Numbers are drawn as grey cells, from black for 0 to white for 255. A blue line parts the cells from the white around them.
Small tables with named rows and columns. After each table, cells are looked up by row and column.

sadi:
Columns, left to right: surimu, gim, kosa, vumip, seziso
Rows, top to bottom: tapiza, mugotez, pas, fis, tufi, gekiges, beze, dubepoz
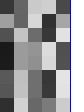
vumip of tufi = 216
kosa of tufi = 144
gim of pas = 195
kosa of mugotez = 216
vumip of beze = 57
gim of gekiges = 191
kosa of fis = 148
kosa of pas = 108
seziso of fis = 80
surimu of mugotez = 159
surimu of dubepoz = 47
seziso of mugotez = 166

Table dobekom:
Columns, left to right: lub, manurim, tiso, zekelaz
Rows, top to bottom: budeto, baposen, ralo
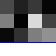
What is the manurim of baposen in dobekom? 3
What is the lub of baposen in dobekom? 127
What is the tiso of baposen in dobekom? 218
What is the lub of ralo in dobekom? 9
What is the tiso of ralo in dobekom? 126
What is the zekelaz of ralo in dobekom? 145
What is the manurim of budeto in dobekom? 32
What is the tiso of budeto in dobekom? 56
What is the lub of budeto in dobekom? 74
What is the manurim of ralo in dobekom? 49
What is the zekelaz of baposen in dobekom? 65
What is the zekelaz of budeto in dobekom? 5

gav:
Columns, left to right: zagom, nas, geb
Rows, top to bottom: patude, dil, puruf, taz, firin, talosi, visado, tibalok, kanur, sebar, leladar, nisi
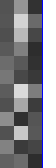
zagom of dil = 85
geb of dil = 106
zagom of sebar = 81
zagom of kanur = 142
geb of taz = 45
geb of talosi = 57
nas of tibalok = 168
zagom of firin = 108
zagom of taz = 89
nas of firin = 89
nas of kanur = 48
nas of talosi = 72
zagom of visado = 92
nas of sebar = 200
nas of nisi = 108
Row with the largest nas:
visado

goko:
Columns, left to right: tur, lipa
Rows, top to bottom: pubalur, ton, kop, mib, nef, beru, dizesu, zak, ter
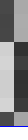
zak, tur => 212
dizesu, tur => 206
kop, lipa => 171
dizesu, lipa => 50
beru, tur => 206
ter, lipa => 165
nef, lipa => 63
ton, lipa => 172
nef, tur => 212
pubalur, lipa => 169
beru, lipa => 49
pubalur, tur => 72
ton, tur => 69
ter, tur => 74
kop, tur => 70
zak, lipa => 59
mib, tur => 208
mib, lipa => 50

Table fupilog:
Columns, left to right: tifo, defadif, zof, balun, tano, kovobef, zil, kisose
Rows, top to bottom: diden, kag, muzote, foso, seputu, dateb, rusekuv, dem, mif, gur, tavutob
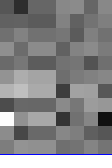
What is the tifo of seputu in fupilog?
106
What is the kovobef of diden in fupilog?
139
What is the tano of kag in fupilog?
130
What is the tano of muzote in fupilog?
118
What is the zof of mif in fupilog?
168
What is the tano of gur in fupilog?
135
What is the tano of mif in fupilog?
52
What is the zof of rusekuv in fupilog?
170
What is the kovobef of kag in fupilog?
97
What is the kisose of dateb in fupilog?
135
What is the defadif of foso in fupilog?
108
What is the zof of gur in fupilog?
105
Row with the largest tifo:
mif

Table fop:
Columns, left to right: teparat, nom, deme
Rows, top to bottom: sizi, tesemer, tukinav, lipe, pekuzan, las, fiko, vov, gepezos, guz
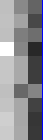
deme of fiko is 133
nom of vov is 167
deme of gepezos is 54
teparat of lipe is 255
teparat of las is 198
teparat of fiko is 191
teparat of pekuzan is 199

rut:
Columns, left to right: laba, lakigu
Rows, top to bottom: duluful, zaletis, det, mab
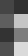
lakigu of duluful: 49
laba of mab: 79
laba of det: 51
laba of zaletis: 94
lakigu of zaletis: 197
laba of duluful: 69
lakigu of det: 125
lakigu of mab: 218

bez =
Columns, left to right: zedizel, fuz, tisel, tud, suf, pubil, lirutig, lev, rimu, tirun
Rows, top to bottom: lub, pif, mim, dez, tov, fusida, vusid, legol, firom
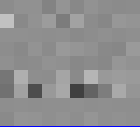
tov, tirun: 146
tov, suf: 144
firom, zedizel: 138
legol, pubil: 144
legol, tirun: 142
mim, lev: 144
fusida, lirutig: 181
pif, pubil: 162
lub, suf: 148
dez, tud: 139
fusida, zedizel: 118
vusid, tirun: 149
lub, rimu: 139
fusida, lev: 153
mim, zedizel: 144
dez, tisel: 147
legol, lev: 143

